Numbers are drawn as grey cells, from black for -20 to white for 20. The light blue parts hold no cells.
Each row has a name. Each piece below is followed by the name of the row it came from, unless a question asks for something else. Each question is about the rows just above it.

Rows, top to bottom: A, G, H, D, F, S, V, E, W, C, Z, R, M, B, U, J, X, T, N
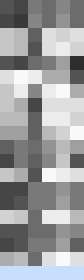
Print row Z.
[-5 -1 -3  3  9  5]
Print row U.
[-9 -7 -1 -1  5 -1]
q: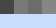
A
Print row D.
[11  9 -7 15 17 13]
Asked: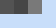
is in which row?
A
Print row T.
[-9 -7 -1 -1  5 -5]
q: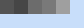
F

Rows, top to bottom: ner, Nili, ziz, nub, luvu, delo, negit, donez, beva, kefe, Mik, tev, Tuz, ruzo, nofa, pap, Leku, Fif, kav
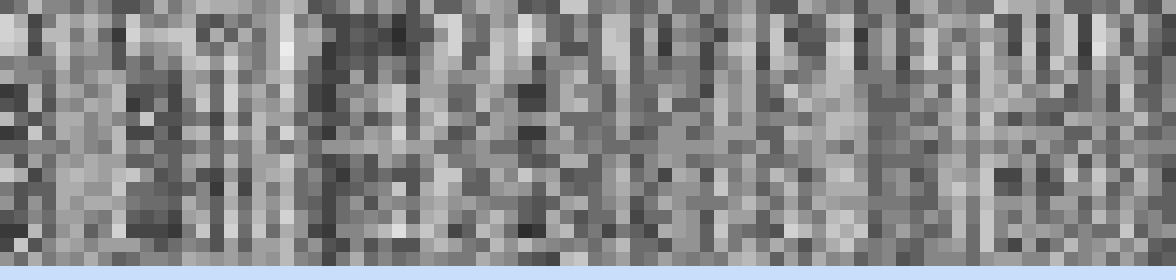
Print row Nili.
[ 13   7  -9  -1   9   5   9   5  -3  11   1  -1   3   7  -5  -7   1  -3
   3   5  13  -1   3  -9  -9  -7  -9  -3 -11  -7  -3  11  13  -1  -3   5
   1  13   5  -3  -5   1  -5   9   9  -3   3  -7   5   1  -7  -1   5   9
  -1   9  -1  -7  -3   9  11  -3  -5   3  -3  -5   3   7   5   3  11  -5
  -7   7  -9   5  11  -9  13   3  -3   7  -1  -9]
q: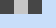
nub
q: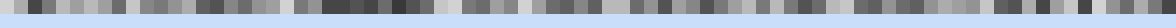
Nili
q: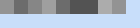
ner
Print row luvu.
[ -1   1  -1  -1   9  -1   1   1  -7  -1  -5   3  -1   9  11   3  13   3
  -1   5  15   5  -5 -11  -7  -5  -7   1  -1  -7   3   9   7  -5   5  11
   5   7  -9   1   1   3  -3   7  11  -5   1  -5  -1  -1  -9  -1   3   9
  -9   9   7  -1  -3   9  11  -9  -1   5  -9   7  13  -3  11  -3   9   3
   1   9  -7  11   3  -9   9   1   7  -5  -7  -1]
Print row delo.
[ 7  1  1 -3  5 -1  3  7  5 -1 -3 -3 -7  5  3 -5  9 -3  1  7  9 -1 -5 -9
 -9  5 -7  3 -3 -9  5  7  1  3  3  9  3  3 -5 -1  5  9 -3 -1  9 -5 -1 -1
  1 -1 -5  5  1  7 -3  3 -3 -1  3  9  9 -1 -1 -1 -7 -3  1  1  5 -5  9  7
 -1  7 -5  1  7 -3  3 -1  7  1 -7 -1]

